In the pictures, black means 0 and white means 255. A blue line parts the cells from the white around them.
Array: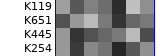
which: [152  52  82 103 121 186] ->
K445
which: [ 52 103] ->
K651

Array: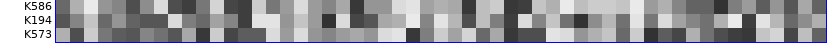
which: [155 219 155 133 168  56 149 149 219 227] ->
K586
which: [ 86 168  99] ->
K586
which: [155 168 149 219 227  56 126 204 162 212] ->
K573
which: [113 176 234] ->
K194
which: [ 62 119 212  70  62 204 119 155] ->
K586
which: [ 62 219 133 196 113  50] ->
K194
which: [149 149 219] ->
K586

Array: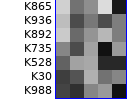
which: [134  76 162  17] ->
K735
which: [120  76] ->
K936
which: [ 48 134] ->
K988
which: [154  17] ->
K988
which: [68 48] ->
K988
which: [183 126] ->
K892

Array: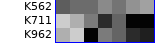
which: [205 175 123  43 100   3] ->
K711
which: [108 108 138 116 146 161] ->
K562

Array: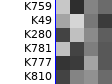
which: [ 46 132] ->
K759
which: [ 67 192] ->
K280
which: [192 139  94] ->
K280
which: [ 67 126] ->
K781
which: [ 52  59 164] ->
K777
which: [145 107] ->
K810

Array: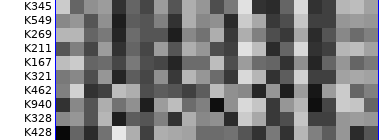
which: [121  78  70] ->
K167
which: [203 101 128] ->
K462

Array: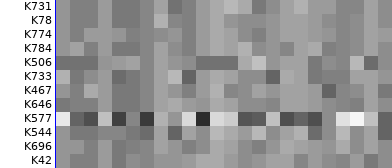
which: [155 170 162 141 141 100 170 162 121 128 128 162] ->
K733
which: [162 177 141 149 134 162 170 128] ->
K784
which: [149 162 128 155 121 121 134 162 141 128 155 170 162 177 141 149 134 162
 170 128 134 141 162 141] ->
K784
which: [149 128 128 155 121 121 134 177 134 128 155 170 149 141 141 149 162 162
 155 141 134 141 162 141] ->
K78
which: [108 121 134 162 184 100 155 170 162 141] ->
K733

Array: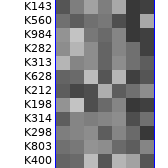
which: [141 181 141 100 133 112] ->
K282
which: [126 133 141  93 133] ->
K298
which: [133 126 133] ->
K314
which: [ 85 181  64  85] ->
K628

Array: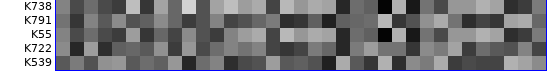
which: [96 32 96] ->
K791
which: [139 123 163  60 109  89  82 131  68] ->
K722
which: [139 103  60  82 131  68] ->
K791

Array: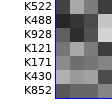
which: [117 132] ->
K171
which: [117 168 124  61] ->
K121

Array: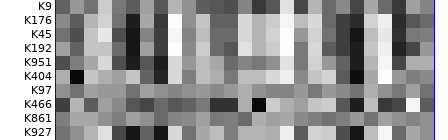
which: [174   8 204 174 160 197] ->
K466
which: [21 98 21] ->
K927
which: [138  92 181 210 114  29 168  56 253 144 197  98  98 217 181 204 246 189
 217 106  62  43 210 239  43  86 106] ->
K176
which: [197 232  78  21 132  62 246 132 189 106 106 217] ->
K45
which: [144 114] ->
K97
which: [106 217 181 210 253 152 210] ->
K45

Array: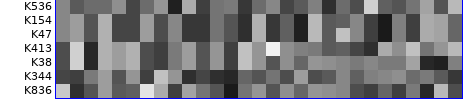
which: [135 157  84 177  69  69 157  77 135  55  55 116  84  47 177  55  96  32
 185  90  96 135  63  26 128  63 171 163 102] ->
K154
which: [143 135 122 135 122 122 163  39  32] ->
K38
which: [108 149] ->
K536
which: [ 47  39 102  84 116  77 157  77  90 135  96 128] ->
K344
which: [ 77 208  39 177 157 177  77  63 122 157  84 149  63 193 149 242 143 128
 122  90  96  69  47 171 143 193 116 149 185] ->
K413
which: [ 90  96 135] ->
K154
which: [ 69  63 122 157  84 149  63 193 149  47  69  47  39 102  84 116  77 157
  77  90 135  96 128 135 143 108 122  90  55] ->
K344

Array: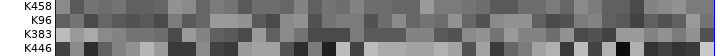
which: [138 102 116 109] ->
K96
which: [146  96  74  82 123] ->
K96
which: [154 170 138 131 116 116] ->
K383
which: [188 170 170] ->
K446
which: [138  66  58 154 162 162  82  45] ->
K446
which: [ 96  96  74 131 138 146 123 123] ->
K458

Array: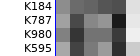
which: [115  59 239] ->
K980
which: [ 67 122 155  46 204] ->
K595

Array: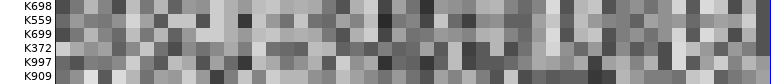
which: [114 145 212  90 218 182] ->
K699
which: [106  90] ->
K909
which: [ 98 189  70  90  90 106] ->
K997
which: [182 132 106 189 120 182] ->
K699
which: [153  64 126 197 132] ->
K909

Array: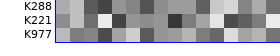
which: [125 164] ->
K221
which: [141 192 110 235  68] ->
K221

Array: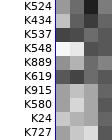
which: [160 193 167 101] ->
K915
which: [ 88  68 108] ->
K619
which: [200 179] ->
K24
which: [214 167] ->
K580

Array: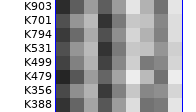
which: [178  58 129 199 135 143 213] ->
K356
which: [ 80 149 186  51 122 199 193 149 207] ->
K531

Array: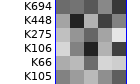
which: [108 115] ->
K694
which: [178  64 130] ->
K448
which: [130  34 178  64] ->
K106
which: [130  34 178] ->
K106
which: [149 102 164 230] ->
K275
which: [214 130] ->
K106
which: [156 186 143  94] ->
K105

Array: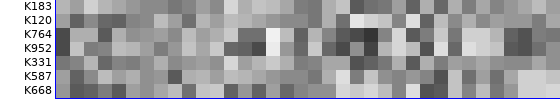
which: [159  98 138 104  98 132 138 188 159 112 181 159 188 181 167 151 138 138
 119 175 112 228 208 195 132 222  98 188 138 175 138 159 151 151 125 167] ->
K120
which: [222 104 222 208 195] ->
K952
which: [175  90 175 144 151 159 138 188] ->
K764
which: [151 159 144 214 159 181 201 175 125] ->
K331

